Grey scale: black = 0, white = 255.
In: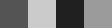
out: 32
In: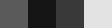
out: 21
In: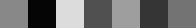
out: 5
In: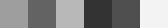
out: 51
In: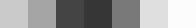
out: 54
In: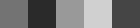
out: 42
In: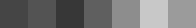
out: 55
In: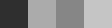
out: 47
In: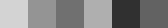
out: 48
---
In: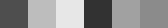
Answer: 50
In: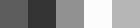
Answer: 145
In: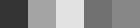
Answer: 226
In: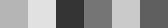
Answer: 117
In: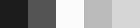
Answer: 251
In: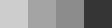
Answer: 164
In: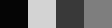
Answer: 211
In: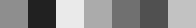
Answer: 112
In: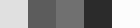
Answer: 112
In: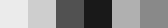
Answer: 25
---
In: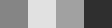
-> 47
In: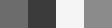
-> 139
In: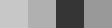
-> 153
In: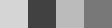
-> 120
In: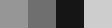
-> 205
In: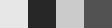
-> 82
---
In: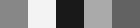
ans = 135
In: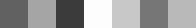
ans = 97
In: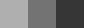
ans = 175
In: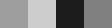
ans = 158
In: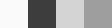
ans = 250
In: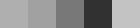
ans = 175
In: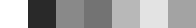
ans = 255
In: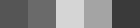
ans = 85
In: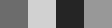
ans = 108
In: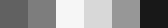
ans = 97
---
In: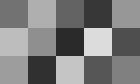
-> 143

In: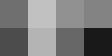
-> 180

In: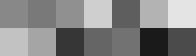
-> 165

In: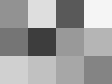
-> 61

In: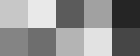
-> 110

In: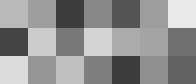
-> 204
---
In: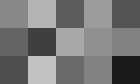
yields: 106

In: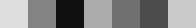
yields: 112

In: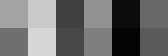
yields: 127

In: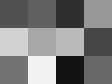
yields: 243

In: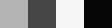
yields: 70

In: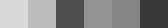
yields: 147

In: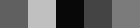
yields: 8

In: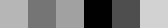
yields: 1

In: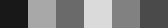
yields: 218
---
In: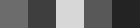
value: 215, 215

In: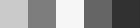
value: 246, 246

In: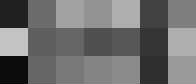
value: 80, 195

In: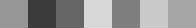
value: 216, 216

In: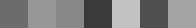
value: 58, 194

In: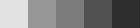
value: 124, 225

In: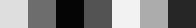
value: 83, 242

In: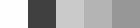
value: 202, 254

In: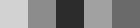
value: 44, 210
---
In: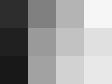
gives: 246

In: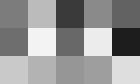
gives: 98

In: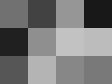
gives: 24

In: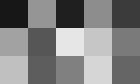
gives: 59

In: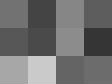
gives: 93

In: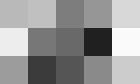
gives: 216

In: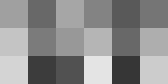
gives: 117

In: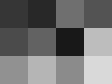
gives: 83

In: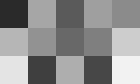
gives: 139

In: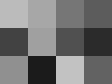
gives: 92
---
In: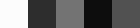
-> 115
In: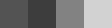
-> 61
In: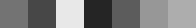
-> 92
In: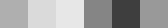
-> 133
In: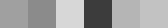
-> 60
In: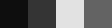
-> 52
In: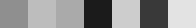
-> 205
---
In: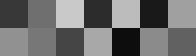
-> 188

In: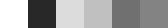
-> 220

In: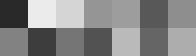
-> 213

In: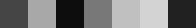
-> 192

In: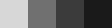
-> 112

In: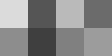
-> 186

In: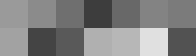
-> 183

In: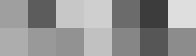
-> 207

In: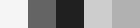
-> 205
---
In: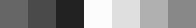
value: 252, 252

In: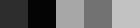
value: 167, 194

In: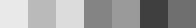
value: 132, 233

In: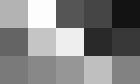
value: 238, 253

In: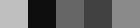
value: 102, 191

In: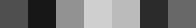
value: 207, 207

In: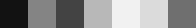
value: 184, 241

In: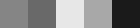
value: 231, 231

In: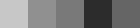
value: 121, 199

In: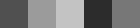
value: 195, 195
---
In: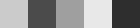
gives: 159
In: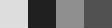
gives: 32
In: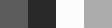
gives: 41
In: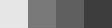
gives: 121
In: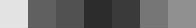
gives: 58
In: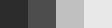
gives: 77
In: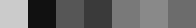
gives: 121
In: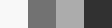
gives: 114
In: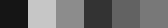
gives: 51
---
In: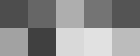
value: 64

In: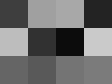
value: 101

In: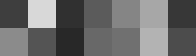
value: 104

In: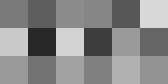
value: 162

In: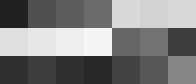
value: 39

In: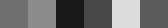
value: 25
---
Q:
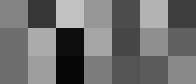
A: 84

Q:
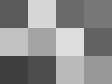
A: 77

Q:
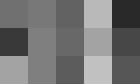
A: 92

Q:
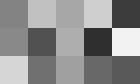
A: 160

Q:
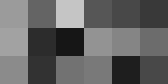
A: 121

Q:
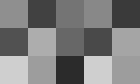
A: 43

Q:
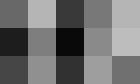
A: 49
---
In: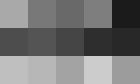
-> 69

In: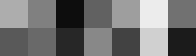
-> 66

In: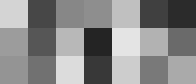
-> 228

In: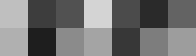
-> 55

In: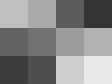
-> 114

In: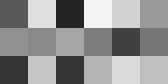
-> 124

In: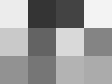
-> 99

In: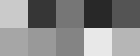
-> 132
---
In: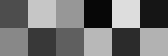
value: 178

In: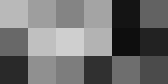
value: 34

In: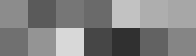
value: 133

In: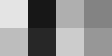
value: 151

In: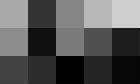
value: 29

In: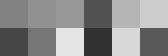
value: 88

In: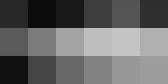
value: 176
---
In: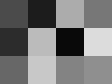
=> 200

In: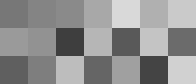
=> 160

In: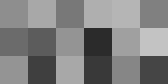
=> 57

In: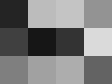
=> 161

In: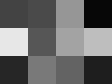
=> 121

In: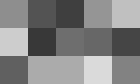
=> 171

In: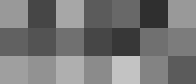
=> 195

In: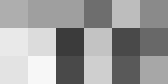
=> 207

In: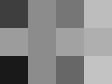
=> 140
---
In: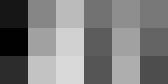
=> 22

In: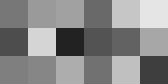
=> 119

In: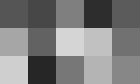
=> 85

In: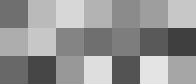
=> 111

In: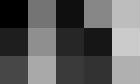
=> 0

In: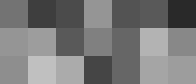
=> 115

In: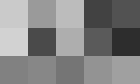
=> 202

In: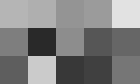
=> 181
